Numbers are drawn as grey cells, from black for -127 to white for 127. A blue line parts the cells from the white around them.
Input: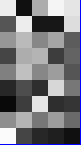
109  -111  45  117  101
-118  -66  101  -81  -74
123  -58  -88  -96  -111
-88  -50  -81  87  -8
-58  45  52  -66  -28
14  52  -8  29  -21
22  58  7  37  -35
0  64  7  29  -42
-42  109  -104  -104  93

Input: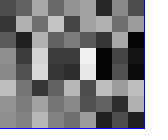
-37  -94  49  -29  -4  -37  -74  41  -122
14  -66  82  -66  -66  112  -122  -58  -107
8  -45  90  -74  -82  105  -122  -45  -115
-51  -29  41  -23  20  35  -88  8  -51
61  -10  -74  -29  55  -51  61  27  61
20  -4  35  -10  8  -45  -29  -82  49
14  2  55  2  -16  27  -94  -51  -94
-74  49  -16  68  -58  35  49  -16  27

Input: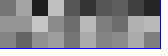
4  -26  16  30  -10  43  4  10  43  -2
22  22  70  10  -18  57  -2  -18  49  57
-10  37  -97  63  -41  -75  -41  -34  -63  -90

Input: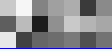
103  -62  -25  -18  -5  -47  -12
-33  59  -99  16  73  52  39
73  118  3  32  45  -69  10

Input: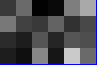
-98  -112  7  -105  74  -21
-84  -98  -42  -90  -42  -49
-7  -62  -70  -28  -78  -55
-70  -21  -125  -118  -1  41

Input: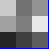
-90  -64  -33
74  -13  19
33  -1  104

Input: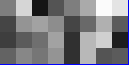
-65  -36  -16  34  -79  56  80  -98
-28  7  -9  20  -79  56  -43  -36
-58  20  34  13  -58  -22  48  -36
-1  86  -106  -43  -1  42  123  100
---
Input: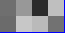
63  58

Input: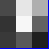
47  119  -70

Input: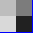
-3  89

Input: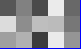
-23  59  -67

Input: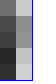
75  -53

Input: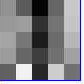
72  -12  -99  -25  -30

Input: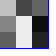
-27  108  -33

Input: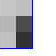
63  54

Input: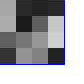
-87  -32  -9  -76
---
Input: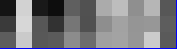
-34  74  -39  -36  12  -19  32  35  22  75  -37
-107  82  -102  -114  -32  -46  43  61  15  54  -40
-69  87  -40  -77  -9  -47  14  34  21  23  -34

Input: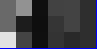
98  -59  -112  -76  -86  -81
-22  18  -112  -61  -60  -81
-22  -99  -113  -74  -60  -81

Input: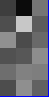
-50  15  -30
-65  -116  -10
-49  71  -35
16  -52  -22
-46  -40  13
-17  1  -1

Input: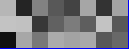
-111  39  -7  43  35  41  -39  -23
54  -91  2  -39  -60  38  -76  36
67  65  -72  -30  -3  -33  67  -39

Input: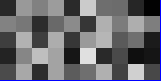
-52  40  -82  35  -35  -16  48  -61  80  -55
-87  25  1  28  -85  75  -17  -19  -89  -125
2  -8  -83  -22  11  -73  48  -3  46  -1
-65  50  -65  45  -72  26  54  -37  -15  -100
-92  6  63  35  -105  96  -86  -53  -112  -106

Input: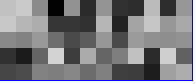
-57  -51  2  -2  7  -19  0  -63  -66  -97  31  44
66  74  11  -124  18  -85  20  -77  -81  59  -81  23
71  53  46  -73  -73  -78  55  -94  36  70  22  41
10  2  25  -18  -53  -35  22  -52  26  15  13  18
-78  -100  -25  83  -66  42  -27  -1  65  -84  79  -31

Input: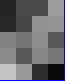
67  24  -81  -118
-90  -54  -52  30
-86  -58  19  20
2  -10  14  -39
12  -40  6  -9
